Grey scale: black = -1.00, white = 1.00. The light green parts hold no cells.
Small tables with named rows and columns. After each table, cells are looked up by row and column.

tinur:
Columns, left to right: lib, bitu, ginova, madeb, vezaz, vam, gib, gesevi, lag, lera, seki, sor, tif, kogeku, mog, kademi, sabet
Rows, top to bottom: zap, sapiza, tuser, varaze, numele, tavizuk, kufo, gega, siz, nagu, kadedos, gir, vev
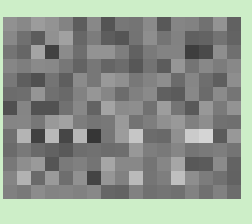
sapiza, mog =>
-0.22
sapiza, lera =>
-0.10
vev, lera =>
0.01
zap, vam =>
-0.27
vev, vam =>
0.01
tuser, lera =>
-0.24
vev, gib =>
0.07
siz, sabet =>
0.19
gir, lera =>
0.46
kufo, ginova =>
-0.36
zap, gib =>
0.07
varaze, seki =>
-0.10
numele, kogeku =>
0.05
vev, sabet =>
-0.15
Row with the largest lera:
siz

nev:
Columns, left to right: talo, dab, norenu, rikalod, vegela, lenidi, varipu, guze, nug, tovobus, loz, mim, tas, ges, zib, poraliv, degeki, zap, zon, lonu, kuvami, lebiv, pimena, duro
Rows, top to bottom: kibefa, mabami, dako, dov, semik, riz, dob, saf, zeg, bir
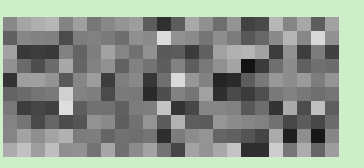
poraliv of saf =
0.18
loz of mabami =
0.08
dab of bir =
0.51
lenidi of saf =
-0.33
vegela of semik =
-0.30
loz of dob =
-0.01
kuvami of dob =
0.33
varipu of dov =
0.01
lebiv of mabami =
0.06
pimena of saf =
-0.44
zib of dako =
-0.25
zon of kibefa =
-0.43
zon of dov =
-0.54
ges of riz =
-0.08
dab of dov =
-0.17

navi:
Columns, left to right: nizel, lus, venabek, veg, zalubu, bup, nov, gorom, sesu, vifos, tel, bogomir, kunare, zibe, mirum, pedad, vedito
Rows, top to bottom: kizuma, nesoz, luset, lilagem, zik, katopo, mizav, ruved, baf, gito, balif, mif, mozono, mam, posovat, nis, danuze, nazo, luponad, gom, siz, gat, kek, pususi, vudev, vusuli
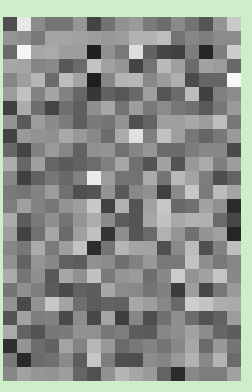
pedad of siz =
0.36
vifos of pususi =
-0.06
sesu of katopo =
-0.32
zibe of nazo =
0.52
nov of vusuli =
-0.37
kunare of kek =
0.11
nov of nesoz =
0.23
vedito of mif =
-0.22
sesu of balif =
0.30
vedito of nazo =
0.05
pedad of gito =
0.06
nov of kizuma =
-0.47
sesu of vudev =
-0.38
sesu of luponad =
0.17
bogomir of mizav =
0.09
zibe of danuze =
0.47
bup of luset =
0.23
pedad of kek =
-0.19
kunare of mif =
0.45

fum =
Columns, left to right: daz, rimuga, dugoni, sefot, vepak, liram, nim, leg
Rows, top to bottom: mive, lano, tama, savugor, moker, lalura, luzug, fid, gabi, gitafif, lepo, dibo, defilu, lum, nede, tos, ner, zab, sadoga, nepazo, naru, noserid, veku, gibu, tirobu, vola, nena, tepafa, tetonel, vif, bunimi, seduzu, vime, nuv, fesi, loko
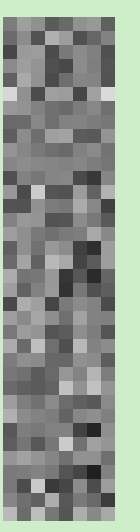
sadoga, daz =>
0.35
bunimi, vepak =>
0.59
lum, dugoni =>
0.14
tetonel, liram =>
0.06
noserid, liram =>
0.27
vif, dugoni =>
-0.06
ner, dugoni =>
-0.11
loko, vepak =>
-0.33
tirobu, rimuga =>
0.12
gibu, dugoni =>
0.50
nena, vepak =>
0.51
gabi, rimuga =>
0.10
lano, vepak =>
0.23
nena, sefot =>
-0.22
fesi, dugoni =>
-0.24
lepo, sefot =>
0.04
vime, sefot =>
-0.05
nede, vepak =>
-0.33

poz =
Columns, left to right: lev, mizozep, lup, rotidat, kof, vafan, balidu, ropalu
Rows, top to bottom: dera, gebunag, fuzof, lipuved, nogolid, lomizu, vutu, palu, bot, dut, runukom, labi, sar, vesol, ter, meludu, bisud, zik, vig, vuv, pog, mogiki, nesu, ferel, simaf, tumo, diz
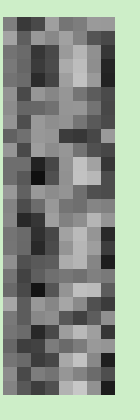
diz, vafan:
0.56
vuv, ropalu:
-0.28
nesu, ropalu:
-0.58
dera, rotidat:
0.25
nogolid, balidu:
0.21
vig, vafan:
-0.12
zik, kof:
0.35
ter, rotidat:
0.25
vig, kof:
-0.07
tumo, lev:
0.09
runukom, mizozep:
-0.14
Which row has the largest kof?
diz

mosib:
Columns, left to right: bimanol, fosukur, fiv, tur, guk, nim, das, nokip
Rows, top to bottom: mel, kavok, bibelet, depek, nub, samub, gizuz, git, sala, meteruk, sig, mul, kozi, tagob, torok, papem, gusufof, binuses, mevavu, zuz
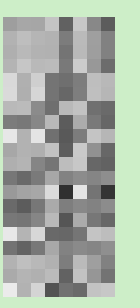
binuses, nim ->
0.46
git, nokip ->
-0.20
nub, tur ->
-0.09
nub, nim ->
-0.02
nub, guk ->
-0.13
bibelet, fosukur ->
0.45
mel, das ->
0.07
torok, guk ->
-0.33
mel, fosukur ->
0.31
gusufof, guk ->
0.02
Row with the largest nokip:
zuz

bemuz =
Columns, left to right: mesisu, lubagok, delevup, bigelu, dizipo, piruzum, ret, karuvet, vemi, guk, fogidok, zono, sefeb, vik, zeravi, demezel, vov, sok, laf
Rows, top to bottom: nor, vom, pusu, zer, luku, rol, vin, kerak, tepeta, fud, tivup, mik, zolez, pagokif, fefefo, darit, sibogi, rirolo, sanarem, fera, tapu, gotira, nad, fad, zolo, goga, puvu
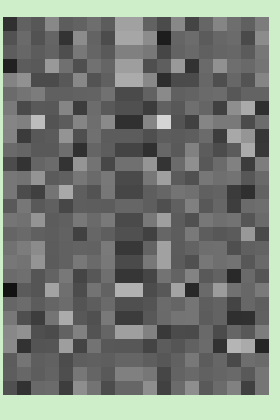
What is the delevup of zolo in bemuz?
-0.26
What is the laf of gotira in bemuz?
-0.25
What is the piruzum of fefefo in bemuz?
-0.06
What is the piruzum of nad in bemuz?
0.01
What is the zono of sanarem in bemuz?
-0.10
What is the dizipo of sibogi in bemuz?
-0.24
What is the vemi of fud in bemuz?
-0.47
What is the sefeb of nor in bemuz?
0.07

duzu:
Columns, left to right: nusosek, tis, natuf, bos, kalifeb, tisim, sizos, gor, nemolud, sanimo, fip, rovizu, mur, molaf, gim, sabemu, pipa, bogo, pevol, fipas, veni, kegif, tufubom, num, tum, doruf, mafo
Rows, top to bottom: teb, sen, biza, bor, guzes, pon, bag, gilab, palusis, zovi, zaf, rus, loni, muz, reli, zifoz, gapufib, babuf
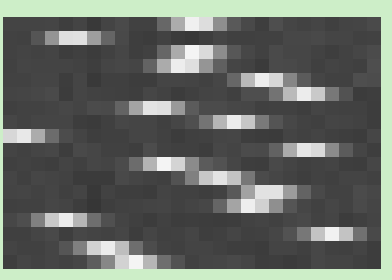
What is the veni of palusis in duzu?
-0.47
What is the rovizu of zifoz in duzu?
-0.50
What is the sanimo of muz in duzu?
-0.48
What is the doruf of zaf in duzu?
-0.52
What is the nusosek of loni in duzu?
-0.47
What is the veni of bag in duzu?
-0.49
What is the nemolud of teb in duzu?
-0.42
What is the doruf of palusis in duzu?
-0.53
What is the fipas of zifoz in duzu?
-0.45
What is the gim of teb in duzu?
0.73
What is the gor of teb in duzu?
-0.47

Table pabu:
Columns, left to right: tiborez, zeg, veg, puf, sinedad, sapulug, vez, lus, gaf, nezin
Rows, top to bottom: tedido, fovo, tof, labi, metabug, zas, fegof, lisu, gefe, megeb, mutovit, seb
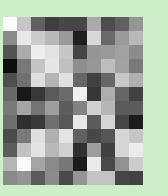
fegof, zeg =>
0.29
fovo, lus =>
-0.18
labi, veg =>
0.53
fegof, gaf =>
-0.29
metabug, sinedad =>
0.76
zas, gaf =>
-0.20
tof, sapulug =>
-0.46
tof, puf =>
0.78
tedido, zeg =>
0.55
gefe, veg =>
0.75
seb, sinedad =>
-0.42
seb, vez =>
0.53
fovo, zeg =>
0.82
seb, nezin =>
-0.48
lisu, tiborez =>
-0.13

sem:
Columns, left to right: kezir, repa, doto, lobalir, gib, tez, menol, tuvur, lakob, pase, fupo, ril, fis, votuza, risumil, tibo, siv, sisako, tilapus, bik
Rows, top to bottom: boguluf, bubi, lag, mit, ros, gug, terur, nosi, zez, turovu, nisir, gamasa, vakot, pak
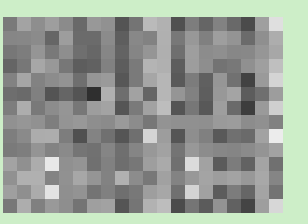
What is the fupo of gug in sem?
-0.21
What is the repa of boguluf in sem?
0.28
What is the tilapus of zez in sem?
0.27
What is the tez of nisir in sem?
0.16
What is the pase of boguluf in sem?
-0.09
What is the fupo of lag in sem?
0.17
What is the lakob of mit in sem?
-0.27
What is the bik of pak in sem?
0.69

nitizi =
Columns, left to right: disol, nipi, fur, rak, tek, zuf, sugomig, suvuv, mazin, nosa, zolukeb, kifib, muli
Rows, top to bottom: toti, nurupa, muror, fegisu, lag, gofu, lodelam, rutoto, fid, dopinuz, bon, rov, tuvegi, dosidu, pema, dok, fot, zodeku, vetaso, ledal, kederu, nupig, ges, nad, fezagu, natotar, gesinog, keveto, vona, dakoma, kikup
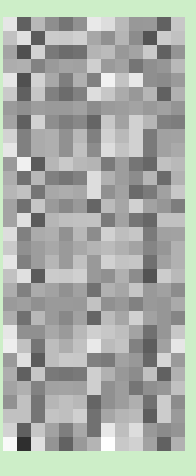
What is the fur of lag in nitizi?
0.65
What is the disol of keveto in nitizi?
0.14
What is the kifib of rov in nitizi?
-0.16
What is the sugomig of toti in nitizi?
0.83
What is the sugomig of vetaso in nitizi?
0.20
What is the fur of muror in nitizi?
0.65
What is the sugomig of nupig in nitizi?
-0.21
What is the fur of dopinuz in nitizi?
0.34
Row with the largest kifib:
fezagu

